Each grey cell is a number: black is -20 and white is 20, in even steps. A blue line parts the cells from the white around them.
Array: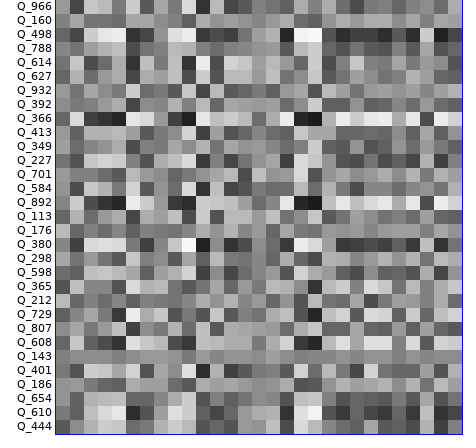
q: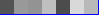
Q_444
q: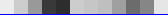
Q_892
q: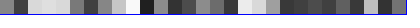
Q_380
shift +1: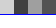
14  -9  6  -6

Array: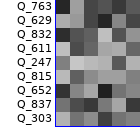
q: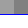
Q_815
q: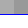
Q_629
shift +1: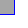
7
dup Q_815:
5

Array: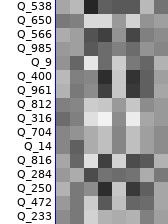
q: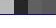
Q_538
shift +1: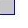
12
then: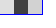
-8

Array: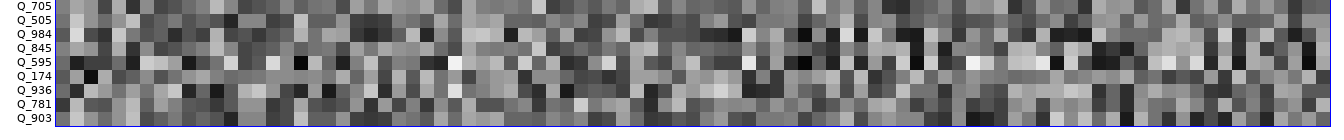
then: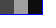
6
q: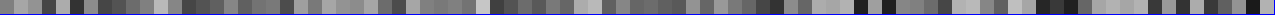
Q_845

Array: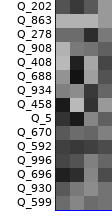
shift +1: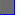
-2
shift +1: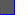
-5
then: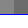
-2
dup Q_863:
8
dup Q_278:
-3

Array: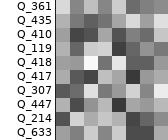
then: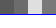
4
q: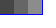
Q_214
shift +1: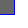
-3
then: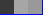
9

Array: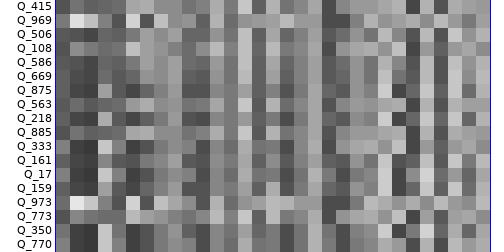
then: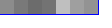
0
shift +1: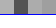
9  -6  8  6

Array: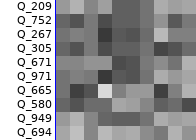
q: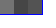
Q_305
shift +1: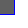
-4
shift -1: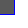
-7
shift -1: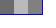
-4  8  -1
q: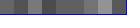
Q_752
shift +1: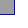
6

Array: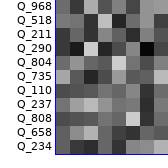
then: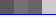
-12
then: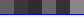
2

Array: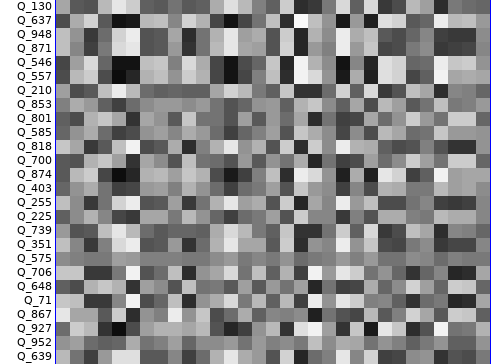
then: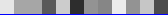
-9
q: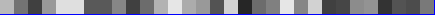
Q_639
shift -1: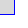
13
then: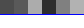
16

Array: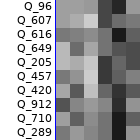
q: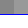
Q_912
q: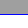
Q_96
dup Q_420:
-6

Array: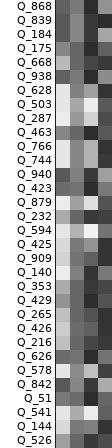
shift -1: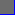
-4
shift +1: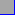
7
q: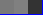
Q_144

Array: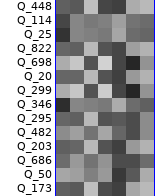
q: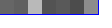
Q_295
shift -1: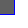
-6
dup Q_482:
2

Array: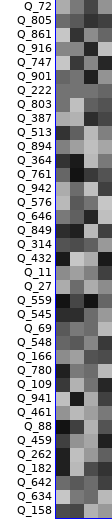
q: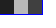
Q_849
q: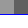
Q_262
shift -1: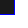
-17
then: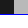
-1
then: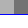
-14
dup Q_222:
-2

